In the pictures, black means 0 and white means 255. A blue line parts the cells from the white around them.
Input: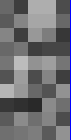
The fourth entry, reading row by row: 174
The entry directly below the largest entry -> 158
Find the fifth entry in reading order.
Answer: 76
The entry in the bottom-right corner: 146
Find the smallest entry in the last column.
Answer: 55
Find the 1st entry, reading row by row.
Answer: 104
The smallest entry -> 41
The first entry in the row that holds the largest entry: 117
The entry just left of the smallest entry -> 48
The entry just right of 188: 146
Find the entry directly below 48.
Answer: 139
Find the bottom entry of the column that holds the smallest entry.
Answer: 125
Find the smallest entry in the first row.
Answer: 62
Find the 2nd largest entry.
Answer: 181
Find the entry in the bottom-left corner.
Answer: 111

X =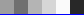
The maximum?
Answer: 250
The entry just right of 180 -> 214
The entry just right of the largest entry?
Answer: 40

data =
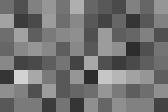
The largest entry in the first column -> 162
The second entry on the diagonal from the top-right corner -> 88
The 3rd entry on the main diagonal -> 94
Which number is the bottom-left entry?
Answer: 88
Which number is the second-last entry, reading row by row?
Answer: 129
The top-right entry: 150
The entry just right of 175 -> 102
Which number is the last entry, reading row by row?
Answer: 67
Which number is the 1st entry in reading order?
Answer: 110
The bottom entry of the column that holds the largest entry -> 122
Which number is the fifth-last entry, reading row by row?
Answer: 102
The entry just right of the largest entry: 168
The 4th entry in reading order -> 150
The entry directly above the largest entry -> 67
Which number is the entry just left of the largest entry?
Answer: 53
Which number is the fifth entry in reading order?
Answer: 116
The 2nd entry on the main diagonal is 60
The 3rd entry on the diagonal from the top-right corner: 102

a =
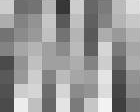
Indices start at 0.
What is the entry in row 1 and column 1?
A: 131
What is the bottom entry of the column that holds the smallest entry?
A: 228
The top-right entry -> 220
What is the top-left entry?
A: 205
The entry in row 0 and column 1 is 109
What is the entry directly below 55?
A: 89
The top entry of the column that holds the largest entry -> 123
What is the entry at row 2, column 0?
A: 115
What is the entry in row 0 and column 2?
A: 115
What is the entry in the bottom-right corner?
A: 115
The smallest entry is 55
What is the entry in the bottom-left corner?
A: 75
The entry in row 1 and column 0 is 173
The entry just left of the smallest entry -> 180
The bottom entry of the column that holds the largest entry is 242
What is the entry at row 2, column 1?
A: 139
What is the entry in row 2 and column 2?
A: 153
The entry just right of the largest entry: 63

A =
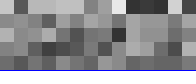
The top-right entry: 70
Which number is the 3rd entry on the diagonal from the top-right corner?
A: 145
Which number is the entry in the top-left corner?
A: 198
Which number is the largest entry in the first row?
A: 232
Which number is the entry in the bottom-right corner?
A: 122
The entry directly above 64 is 172
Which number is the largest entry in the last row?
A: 151
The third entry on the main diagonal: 145
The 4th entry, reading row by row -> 184
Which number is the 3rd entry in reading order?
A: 184
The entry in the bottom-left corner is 109
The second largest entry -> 210
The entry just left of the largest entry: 159
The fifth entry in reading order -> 192
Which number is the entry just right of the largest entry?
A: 51
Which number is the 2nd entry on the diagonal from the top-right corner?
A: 122

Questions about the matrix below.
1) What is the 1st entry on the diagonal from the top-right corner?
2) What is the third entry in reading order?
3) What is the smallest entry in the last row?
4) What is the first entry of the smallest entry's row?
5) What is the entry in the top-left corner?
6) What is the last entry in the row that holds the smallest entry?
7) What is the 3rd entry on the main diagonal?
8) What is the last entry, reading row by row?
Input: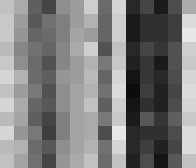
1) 170
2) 95
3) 20
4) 193
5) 193
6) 219
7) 101
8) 193
